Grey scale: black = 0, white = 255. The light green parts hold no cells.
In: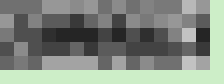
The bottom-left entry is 101
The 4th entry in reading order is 151
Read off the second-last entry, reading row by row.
194
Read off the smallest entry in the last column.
37
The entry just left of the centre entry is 37
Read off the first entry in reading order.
112
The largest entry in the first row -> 184
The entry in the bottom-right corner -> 163
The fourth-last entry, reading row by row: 112
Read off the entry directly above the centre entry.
130
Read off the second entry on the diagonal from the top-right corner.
130
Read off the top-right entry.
151
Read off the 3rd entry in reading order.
112
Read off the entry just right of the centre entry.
37

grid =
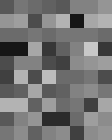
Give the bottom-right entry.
149
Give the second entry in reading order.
118
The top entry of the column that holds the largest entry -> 130
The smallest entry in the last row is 64
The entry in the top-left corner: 88
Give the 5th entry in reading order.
88
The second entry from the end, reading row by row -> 140
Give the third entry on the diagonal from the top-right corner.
118
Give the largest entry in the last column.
179
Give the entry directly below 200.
149
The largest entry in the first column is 179
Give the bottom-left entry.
118
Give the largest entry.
200
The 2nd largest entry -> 188
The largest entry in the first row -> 149
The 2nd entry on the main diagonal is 158
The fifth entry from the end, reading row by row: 130
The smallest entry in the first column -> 22
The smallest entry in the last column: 55

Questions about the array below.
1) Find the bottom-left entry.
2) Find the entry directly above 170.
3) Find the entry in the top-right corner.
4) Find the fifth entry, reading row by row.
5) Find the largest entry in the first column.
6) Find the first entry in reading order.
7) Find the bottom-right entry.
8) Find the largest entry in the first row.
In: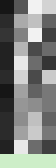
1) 34
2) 86
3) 211
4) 43
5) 53
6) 22
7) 63
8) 242

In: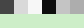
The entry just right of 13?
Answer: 196
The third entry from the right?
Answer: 13
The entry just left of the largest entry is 217

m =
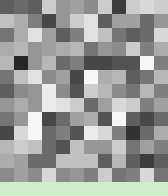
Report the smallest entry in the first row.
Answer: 61
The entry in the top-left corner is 94
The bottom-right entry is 117
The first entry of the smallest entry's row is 183
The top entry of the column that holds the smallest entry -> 106
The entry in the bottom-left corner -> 139
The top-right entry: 204
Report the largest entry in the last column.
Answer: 216
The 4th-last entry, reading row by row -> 117
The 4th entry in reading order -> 204
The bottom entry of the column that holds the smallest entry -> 160
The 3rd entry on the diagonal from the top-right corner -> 94
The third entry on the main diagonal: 225
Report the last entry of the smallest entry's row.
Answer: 127
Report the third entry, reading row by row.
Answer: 94
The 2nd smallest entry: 51

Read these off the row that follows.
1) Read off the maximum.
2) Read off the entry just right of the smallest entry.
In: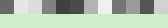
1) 239
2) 75

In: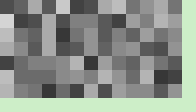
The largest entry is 212
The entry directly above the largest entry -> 78
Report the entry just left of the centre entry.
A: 89
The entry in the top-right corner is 116
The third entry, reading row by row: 170
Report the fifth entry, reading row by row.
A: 201
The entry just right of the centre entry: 98
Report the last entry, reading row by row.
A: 147
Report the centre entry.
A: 147
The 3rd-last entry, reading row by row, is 138
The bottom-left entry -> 180
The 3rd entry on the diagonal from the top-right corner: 158
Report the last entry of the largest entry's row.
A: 158
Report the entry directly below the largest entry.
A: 189
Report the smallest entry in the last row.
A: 55
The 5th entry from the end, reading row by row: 158
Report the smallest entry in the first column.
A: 66
